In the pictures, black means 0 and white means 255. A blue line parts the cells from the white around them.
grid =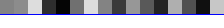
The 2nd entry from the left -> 140
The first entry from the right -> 199
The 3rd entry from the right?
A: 80
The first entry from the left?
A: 131
